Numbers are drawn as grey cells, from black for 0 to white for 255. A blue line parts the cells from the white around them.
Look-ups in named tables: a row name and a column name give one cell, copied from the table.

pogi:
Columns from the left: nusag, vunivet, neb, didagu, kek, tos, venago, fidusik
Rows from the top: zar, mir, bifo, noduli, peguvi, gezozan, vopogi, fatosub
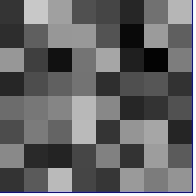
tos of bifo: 31
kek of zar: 69
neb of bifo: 17
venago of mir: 155
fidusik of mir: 95
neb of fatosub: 186
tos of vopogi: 51
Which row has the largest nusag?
bifo

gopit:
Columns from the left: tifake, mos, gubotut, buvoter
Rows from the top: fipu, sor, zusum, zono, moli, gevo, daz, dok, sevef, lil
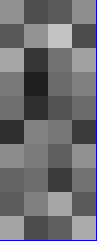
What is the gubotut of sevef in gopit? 165
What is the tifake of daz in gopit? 139
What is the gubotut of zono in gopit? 106
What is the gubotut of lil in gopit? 94
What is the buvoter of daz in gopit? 144
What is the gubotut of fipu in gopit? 91
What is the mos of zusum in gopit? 55
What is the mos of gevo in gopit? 131
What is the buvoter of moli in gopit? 107
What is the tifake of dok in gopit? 99
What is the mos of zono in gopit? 32
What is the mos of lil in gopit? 75
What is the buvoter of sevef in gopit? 89
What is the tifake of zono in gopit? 121
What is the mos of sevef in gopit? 129
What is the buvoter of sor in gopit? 75
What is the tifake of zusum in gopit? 165
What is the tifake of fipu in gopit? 145
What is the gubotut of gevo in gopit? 118

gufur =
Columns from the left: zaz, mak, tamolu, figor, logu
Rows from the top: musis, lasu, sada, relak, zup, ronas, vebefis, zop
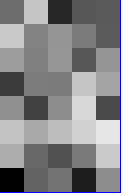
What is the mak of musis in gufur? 197
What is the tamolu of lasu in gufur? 149
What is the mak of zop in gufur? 99
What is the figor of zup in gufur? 216
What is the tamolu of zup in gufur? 141
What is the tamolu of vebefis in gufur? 81
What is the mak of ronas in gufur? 169
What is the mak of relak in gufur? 124
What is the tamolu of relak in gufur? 123
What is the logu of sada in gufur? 149
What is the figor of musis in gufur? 87
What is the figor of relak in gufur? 197
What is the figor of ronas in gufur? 209
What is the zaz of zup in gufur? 144
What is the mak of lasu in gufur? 131
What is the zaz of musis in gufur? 109
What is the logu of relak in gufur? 164
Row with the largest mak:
musis

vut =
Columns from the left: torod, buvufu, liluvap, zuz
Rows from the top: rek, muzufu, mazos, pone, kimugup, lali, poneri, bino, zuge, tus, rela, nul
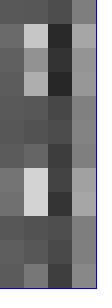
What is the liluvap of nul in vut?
62
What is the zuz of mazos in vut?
148
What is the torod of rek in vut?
88
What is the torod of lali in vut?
87
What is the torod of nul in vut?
90
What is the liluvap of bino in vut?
67
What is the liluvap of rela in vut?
73
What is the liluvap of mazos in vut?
51
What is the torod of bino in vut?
116
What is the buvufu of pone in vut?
174
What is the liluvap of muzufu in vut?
41
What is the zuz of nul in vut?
135
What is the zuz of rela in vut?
127
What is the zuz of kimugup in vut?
128
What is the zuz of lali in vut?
130
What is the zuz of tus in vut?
125
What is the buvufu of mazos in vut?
146
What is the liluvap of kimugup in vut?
70
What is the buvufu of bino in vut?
211

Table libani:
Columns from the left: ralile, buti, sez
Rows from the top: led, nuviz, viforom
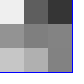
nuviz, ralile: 147
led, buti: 94
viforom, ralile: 198
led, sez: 53
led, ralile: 239
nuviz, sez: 131
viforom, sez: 130
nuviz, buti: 127
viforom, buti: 176

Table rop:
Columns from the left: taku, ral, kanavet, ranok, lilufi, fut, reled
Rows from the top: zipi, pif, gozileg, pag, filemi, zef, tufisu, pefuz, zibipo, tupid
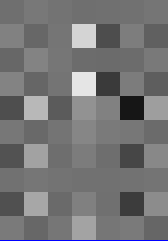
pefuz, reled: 116
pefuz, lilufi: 113
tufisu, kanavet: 110
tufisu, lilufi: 110
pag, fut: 124
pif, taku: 129
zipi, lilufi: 112
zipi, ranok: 111
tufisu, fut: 70
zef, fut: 119
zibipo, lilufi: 112
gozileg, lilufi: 107
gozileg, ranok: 108
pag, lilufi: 58
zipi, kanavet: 115
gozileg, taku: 103
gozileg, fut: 108

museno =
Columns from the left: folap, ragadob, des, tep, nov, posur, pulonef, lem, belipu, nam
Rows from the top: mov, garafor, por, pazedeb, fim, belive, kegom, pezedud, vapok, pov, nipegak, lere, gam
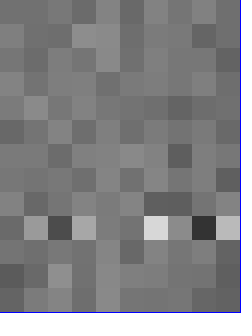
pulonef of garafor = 123
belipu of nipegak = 126
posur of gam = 117
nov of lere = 136
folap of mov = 113
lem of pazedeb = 119
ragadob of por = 108
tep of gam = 110
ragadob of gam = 123
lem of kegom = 94
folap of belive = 104
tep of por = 117
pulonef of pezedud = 133
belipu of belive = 122
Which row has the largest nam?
pov

